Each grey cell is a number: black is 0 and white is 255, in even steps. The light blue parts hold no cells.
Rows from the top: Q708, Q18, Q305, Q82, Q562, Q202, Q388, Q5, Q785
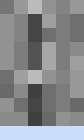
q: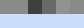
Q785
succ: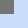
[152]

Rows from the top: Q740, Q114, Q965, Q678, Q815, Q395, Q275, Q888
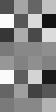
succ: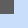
[212]
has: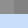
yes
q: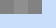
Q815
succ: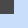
[219]
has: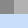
yes
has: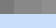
yes

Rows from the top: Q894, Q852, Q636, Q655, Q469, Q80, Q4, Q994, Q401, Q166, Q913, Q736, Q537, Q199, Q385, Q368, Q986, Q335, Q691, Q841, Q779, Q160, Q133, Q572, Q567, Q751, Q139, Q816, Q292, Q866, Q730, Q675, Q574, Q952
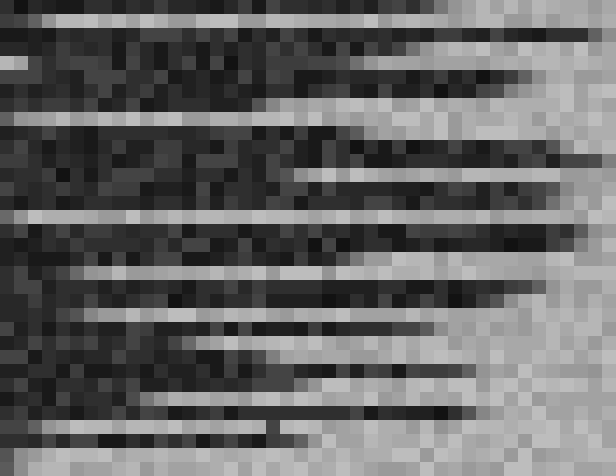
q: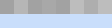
Q292
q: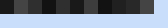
Q913
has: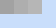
yes
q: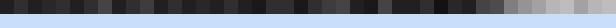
Q4
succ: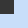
[68]
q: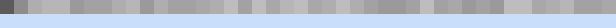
Q952
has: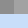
yes

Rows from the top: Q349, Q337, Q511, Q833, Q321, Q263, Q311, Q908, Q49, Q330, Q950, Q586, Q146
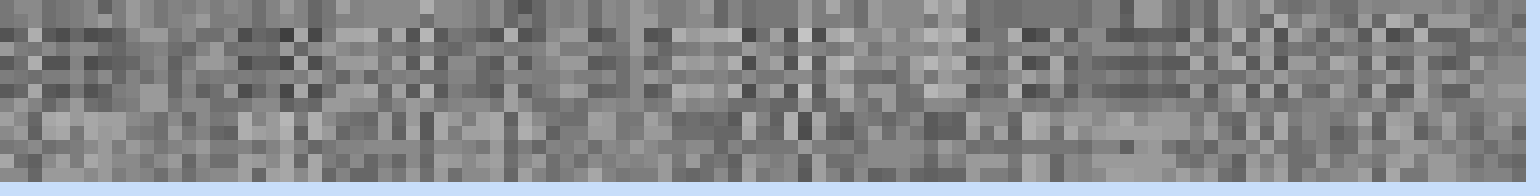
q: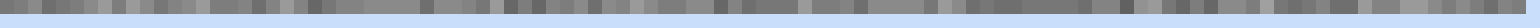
Q950
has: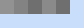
no
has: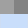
yes
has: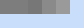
no
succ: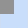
[154]
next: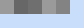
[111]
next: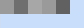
[167]

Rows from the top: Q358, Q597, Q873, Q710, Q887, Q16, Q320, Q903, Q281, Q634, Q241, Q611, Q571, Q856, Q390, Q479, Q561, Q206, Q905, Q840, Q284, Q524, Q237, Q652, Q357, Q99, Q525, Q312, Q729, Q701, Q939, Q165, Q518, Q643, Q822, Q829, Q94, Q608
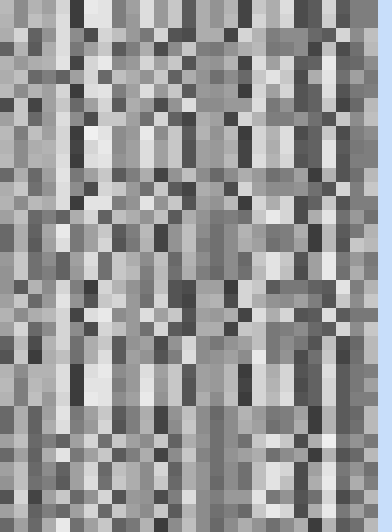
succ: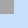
[233]
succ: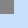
[112]
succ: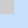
[84]
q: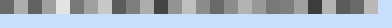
Q701
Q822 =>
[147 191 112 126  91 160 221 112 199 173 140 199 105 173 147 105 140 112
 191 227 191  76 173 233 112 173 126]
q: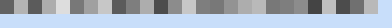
Q710

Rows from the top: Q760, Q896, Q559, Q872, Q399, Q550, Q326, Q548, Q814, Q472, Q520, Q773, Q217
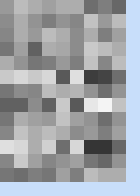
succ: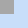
[140]
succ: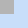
[147]
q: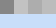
Q472
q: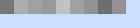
Q814

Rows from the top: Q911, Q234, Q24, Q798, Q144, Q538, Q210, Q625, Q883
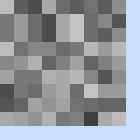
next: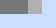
[169]
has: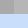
yes
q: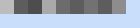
Q911
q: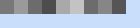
Q234

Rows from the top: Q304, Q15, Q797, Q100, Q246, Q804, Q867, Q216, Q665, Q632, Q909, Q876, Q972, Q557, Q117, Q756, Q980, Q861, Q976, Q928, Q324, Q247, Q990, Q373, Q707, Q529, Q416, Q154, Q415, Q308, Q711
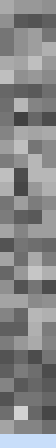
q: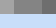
Q711
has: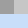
no
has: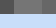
yes
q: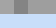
Q980

